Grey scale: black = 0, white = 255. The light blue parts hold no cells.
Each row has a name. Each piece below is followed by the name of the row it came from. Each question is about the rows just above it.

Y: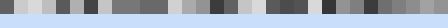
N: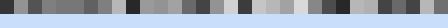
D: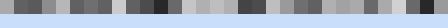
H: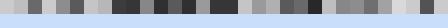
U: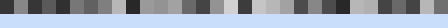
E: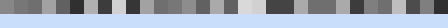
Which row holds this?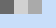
Y
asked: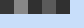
H

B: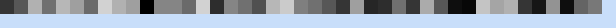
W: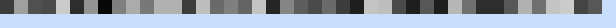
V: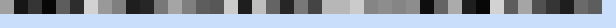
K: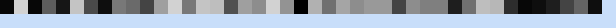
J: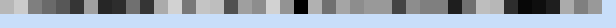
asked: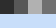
W
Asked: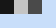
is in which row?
K
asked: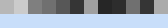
B

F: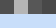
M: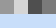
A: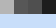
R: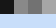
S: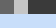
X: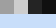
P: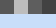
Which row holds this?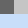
S
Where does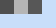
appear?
F
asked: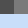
M
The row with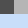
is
F

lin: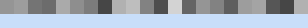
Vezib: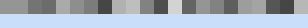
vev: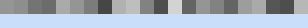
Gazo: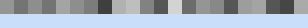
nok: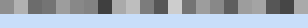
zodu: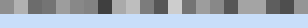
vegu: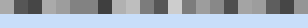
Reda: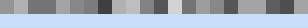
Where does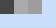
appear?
vegu
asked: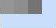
vev
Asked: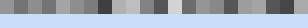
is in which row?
Gazo
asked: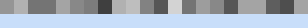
Reda

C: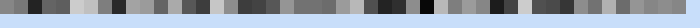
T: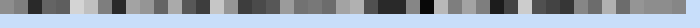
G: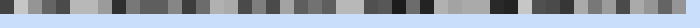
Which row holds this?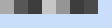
T
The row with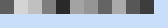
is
T
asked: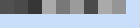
G
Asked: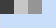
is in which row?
T
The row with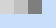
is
T

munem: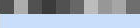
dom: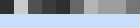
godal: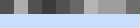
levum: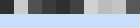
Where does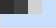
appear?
levum
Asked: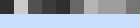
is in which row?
dom
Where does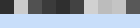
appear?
levum

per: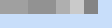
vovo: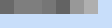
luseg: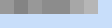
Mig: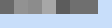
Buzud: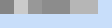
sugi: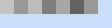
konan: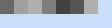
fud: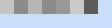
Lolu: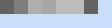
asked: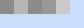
fud
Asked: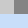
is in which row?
per
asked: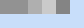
per

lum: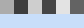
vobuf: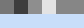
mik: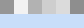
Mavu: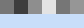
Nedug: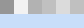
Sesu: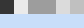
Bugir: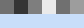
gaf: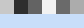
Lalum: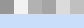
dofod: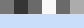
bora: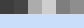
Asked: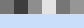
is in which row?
Mavu
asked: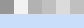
Nedug
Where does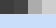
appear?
bora
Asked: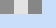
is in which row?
vobuf
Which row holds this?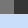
dofod

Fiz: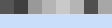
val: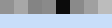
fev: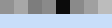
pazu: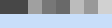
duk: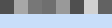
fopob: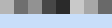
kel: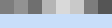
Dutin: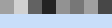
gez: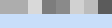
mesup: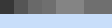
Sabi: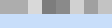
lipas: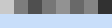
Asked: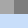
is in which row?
fev
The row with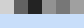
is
Dutin
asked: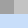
Sabi
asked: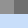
kel
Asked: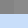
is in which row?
val
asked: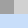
Dutin

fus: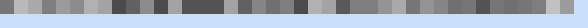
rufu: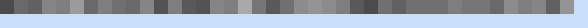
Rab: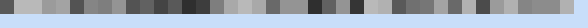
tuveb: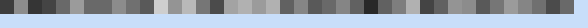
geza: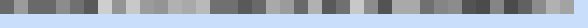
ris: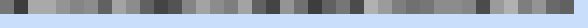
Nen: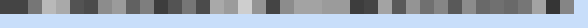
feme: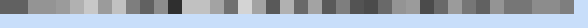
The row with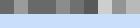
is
tuveb
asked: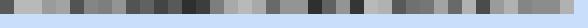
Rab
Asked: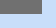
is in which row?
rufu
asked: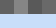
tuveb
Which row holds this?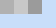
feme
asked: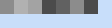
fus

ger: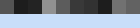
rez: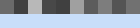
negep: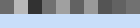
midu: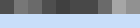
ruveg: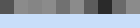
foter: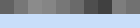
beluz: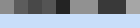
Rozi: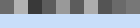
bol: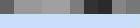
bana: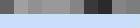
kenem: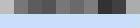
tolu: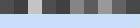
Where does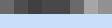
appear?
midu
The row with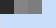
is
bana
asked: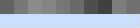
foter
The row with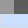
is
Rozi
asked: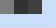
kenem
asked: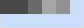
midu
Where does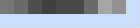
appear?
midu

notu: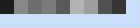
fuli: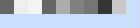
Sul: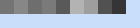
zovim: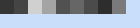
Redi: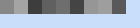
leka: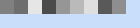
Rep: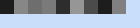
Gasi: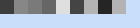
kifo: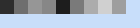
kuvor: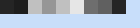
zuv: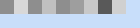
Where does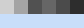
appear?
zovim
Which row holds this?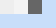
fuli
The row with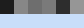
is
Rep

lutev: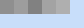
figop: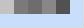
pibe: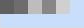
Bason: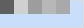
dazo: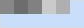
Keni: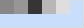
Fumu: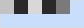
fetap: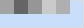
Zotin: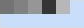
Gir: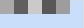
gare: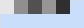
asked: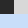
Fumu
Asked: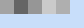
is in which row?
fetap
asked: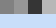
Zotin
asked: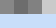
dazo
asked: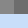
dazo
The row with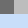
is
pibe
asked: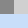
pibe

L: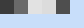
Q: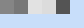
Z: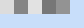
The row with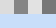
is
Z
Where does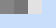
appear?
Q
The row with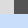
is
Q
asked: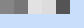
Q
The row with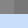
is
Q

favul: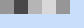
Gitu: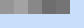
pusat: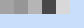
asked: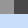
favul
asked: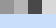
pusat
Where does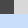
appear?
pusat
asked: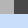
pusat
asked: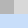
favul
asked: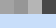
pusat
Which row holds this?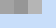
pusat

